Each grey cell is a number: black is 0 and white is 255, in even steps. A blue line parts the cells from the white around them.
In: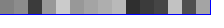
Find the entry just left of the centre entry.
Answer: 164
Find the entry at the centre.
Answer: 174

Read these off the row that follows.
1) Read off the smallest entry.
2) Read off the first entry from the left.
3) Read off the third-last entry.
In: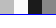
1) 27
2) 189
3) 251

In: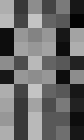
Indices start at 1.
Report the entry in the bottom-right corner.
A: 23
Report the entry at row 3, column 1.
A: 13
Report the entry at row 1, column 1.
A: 174
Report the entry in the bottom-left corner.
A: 174
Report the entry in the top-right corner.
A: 23
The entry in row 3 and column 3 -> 131
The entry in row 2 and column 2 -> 68
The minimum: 3
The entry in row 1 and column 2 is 56

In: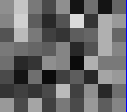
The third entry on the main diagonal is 121
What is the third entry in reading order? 121
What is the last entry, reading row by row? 133
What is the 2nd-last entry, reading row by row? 93
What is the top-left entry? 143
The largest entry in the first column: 153
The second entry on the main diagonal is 208
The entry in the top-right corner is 102
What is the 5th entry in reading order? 143
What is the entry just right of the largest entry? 52
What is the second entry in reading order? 197
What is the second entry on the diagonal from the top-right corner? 176
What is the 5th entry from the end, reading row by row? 121
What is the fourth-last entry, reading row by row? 74
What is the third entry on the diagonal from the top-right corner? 102
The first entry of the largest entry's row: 133
